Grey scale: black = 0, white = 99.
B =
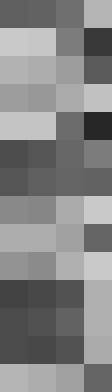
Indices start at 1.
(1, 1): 37
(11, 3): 32
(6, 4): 48
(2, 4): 22
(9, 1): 67
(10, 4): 78
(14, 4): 39
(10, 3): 68
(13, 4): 66
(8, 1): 53
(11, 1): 26
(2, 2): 77
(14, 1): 70
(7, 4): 38
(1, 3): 43
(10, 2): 54

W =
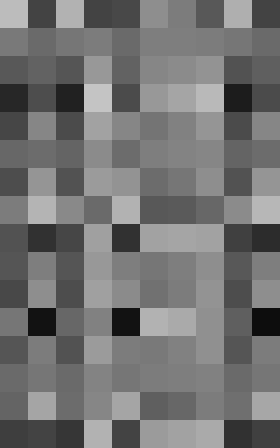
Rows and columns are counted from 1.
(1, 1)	73
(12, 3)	40
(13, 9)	33
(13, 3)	32
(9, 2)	19
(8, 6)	34
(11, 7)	48
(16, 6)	60
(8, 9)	54
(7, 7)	46
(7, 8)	55
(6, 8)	52
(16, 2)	26
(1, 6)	55
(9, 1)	32
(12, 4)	50
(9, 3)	27
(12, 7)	66
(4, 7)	64
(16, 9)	19
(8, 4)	41
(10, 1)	33
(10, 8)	55
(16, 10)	25
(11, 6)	44
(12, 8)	56
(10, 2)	49
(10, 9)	34
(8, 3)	53
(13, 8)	56
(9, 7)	64
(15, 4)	52
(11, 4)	62
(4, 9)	11
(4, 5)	29
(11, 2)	55
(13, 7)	50
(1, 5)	28
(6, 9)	39

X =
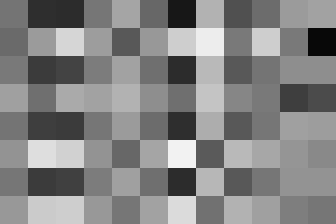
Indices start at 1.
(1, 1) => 45
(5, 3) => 23
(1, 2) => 18
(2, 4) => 61
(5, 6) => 42
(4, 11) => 24
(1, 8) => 69
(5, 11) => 62
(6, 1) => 57
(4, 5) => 69
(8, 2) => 79
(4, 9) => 52
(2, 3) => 83
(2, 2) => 60
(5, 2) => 24
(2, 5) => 34
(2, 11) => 47
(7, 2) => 23
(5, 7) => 18
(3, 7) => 17
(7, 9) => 34
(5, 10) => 46
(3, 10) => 45
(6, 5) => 40
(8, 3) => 80
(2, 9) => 47
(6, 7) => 94
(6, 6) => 64
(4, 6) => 55
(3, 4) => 48
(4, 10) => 47

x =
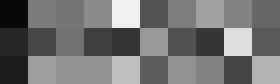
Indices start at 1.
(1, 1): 3
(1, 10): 40
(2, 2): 27
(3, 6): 36
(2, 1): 15
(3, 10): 70
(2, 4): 24

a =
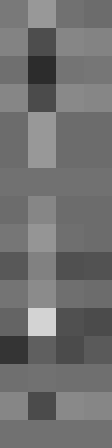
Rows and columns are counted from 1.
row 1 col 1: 47
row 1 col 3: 44
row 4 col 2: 29
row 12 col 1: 39
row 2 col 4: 51
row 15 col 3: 53
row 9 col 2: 58
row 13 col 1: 20
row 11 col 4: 42
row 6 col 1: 42
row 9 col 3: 43
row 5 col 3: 42
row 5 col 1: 42
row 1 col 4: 42
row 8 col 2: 52
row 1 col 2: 59
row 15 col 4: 52
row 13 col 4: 35

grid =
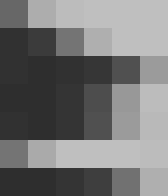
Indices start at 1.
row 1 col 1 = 40
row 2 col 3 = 45
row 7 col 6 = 68
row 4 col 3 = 20
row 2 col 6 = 74
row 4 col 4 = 30
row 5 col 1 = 19
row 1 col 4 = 74
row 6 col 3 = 74
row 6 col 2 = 66
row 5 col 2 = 18
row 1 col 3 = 73
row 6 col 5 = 74
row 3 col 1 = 19

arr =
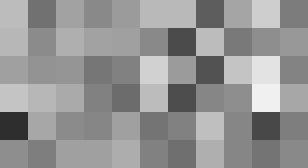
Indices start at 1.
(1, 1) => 73
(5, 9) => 52
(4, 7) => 30
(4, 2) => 71
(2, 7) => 29
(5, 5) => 62
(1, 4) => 53
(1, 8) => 36
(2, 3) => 68
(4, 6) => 73
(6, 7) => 43
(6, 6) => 50
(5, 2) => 65
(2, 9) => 47
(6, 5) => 67
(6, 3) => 62
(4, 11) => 65
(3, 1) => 62
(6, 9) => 52
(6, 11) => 53
